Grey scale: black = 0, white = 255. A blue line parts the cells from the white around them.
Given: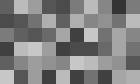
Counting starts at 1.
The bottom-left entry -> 199
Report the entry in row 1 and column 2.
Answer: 187
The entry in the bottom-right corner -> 175
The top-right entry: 123
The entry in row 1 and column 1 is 96
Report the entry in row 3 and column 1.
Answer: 123
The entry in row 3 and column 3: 85
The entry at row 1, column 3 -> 157
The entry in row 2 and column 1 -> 75
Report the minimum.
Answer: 52
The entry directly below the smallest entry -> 114

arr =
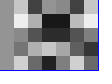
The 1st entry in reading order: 148
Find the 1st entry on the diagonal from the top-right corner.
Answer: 198
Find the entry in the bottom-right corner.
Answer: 105
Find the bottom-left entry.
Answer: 148
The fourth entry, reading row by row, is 148
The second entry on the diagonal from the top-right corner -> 187
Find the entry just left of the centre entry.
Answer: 83
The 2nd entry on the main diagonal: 238

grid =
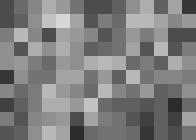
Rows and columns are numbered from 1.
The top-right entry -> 55
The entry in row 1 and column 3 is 134
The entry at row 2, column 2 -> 96
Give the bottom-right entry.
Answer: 115
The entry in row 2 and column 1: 76
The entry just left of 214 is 194
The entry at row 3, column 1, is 124
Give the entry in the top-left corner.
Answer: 76
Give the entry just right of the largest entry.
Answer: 163
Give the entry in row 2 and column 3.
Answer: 143
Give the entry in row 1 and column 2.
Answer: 106
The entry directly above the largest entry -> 152
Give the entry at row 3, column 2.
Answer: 184
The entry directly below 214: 163
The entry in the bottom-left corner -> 85
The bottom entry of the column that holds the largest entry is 163

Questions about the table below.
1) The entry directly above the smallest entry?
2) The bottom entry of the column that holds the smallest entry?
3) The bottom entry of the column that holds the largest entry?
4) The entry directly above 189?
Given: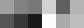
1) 120
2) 25
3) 252
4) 180

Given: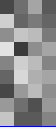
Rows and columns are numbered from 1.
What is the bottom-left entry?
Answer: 197
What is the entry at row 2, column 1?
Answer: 207
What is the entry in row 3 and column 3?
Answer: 187
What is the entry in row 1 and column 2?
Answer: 111
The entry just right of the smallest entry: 142
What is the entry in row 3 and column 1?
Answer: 142
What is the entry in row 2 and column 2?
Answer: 101
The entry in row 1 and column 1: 71
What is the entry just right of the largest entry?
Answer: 59
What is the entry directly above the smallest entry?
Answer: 197
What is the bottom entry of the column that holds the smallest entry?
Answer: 90

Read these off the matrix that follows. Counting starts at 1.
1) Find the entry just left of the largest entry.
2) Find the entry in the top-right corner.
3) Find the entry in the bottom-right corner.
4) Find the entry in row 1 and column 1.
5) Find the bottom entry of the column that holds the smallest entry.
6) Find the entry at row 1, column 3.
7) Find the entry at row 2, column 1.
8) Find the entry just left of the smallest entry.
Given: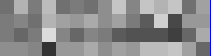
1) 123
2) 161
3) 103
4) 112
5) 51
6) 123
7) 123
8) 133

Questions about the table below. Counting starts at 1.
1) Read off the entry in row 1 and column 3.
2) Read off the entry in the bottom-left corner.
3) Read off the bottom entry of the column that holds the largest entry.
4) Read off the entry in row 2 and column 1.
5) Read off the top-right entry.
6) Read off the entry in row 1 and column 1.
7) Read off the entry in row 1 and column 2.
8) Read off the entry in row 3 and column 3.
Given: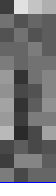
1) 196
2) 124
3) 72
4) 114
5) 175
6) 61
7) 225
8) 82

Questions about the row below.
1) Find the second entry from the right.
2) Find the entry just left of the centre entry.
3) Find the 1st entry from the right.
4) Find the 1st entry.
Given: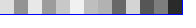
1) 125
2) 241
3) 42
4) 222

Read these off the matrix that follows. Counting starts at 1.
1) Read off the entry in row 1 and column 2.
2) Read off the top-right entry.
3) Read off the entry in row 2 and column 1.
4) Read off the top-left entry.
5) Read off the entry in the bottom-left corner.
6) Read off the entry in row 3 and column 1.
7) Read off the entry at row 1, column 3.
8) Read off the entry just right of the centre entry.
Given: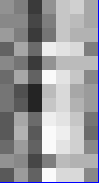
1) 126
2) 167
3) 136
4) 146
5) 89
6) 155
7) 58
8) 217
